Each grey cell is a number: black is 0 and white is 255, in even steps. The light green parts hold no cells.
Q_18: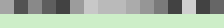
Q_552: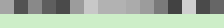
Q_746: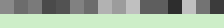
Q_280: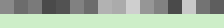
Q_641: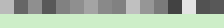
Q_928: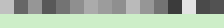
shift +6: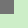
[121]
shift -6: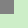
[123]
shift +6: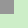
[156]
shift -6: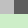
[186  88]
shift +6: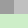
[162 198]
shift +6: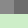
[143 114]
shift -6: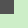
[76]

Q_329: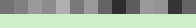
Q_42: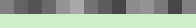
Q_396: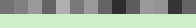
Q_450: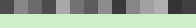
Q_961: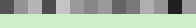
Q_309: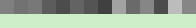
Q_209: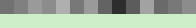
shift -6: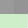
[148 142]
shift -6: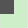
[78]
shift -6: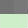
[108 114]
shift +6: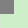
[134]
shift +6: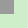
[160]
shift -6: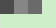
[ 70 128 100]
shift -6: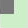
[114]

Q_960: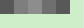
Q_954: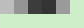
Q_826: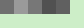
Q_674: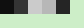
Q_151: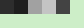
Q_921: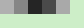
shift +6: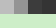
[195 154  66  58]
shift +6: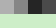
[182 140  43  80]

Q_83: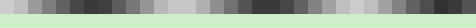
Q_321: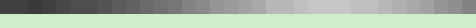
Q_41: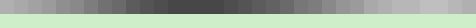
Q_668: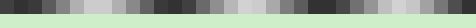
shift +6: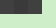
[70 64 70]
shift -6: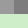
[149 119]
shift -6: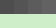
[72 78 86 92]
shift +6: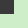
[64]
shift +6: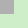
[182]
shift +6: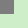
[131]

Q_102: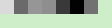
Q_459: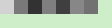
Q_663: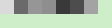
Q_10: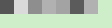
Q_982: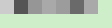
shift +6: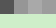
[ 91 156 175 162]
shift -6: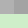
[171 157]
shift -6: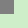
[121]
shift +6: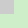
[210]
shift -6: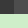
[51 71]
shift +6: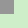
[156]

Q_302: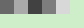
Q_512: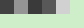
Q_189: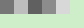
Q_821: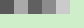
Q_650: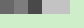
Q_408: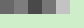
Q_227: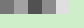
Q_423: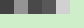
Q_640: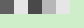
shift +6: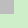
[195]
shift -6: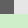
[ 90 224]
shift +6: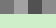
[124 168  87 146]
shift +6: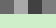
[110 175  71 131]
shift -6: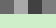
[ 98 163  59 119]
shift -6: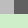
[183  90]

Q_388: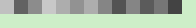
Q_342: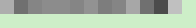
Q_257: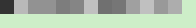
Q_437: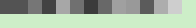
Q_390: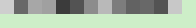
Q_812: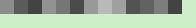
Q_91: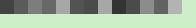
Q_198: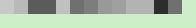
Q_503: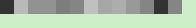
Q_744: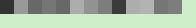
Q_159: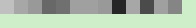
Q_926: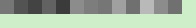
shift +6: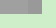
[166 166 159]
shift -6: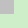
[186]

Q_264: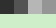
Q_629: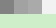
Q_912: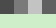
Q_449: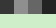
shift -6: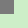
[116]
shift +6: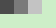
[ 81 128 201]
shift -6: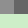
[137  96]
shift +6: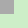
[176]
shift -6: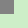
[124]
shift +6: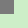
[128]
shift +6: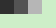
[ 53  89 188]

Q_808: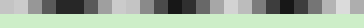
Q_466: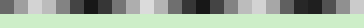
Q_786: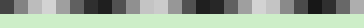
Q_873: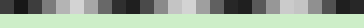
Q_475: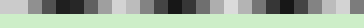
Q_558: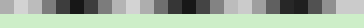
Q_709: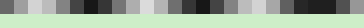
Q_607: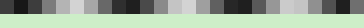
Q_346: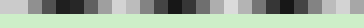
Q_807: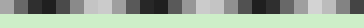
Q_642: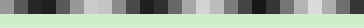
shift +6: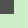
[87]
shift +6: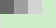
[110 165 217]
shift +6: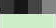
[ 60  29  74 137]
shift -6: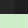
[33 25]

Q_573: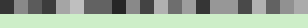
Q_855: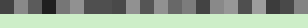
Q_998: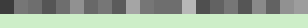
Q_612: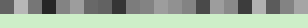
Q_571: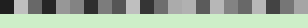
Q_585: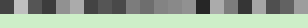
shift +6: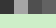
[ 59 171  85 104]
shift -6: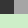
[ 47 159]
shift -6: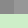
[131 145]
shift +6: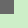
[110]
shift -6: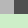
[177  73]
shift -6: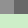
[139  98]

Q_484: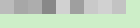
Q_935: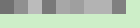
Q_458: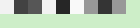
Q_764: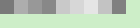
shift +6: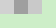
[215 165 207]
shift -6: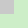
[195]
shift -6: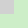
[203]

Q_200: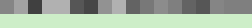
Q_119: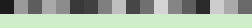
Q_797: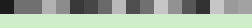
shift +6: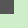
[92]
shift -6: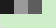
[ 22 148  87]
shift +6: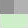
[152 183]
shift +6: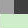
[168  70]

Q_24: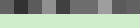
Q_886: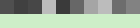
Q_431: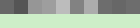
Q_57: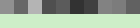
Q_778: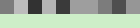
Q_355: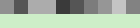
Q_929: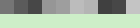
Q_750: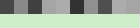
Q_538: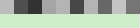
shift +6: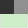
[ 56 150]
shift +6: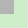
[186]
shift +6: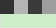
[ 56 186  64 164]
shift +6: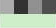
[178  56 150  85]
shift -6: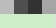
[182  73  44 159]

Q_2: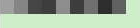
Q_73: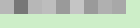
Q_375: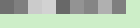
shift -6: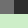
[105  39]
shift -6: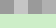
[148 191 148 170]
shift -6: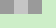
[148 191 148]
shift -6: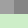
[154 127]
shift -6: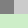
[121 197]

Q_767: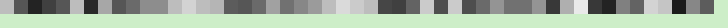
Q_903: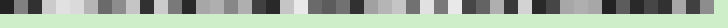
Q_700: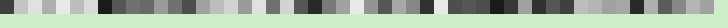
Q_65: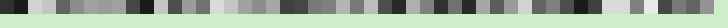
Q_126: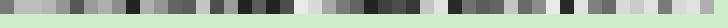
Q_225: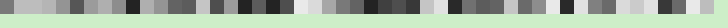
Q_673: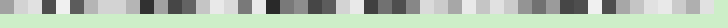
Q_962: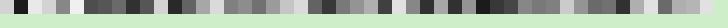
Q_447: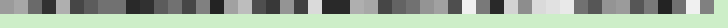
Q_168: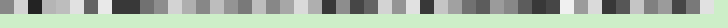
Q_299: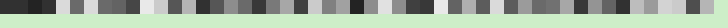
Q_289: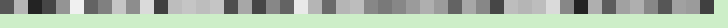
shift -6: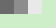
[100 135 227]
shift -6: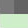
[115  93]
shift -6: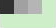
[ 43 155 175]
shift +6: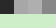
[ 47 173 181 141]
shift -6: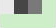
[227  64 115]
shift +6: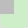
[195]

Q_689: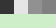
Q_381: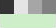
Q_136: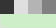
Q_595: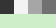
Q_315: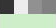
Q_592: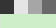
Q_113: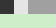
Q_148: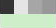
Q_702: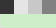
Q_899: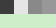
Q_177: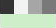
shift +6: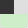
[ 58 229]
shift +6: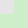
[235]
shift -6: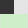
[ 46 223]
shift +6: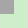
[172]

